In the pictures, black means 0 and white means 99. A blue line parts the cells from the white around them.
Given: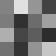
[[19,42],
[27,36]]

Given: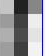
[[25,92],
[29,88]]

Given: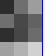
[[28,38],
[27,42]]

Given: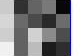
[[41,29],
[38,81]]

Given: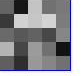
[[81,77],
[34,38]]

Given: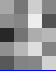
[[52,92],
[45,67]]

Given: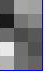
[[46,52],
[29,34]]

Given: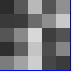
[[23,42],
[53,84]]

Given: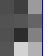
[[33,39],
[17,50]]
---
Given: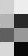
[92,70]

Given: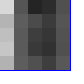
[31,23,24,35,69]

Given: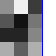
[23,7,14]

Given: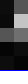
[33,4]

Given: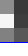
[22,95]

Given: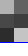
[38,28]

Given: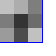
[49,20,60]
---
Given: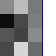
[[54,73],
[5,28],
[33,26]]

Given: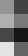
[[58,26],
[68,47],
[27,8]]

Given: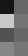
[[8,40],
[78,45],
[32,40]]

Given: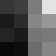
[[21,24],
[10,17],
[14,10]]

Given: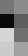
[[46,54],
[4,36],
[83,43]]

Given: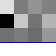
[[87,48],
[1,78],
[44,48]]

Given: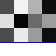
[[30,94],
[87,2],
[29,91]]

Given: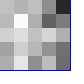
[[75,70],
[72,98],
[81,86]]
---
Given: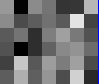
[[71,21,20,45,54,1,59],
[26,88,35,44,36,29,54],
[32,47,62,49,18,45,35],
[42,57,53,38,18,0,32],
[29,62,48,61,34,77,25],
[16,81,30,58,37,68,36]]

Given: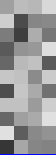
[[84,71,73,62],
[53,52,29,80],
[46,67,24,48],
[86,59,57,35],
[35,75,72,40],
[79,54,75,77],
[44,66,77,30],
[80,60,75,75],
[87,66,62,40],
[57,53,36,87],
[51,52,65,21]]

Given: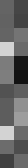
[[27,39],
[26,38],
[45,39],
[41,82],
[9,48],
[7,49],
[37,32],
[56,36],
[61,36],
[41,82],
[30,42],
[41,25]]

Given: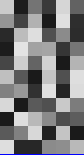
[[38,83,22,45,11,79],
[18,87,10,69,26,58],
[17,54,31,86,73,16],
[46,21,64,63,88,11],
[70,10,82,39,80,27],
[86,31,76,10,34,74],
[85,14,87,19,59,50],
[48,78,31,35,10,84],
[36,30,54,72,86,10],
[10,76,13,84,50,35],
[72,55,54,15,15,86]]

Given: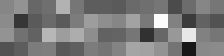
[[46,52,42,29,46,43,41,35,36,36,46,69,43,40,57,52],
[32,38,23,50,98,47,63,52,55,61,48,35,41,35,21,54],
[46,50,90,59,40,19,46,39,38,55,67,61,71,38,44,57],
[54,53,9,45,57,63,64,51,45,48,37,34,49,48,36,32]]

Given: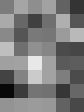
[[20,38,63,55,64,48],
[33,68,43,25,40,66],
[72,60,46,47,33,53],
[27,29,52,56,43,74],
[36,35,63,90,63,62],
[29,49,63,79,51,26],
[40,21,44,45,23,3],
[28,38,59,60,59,57]]
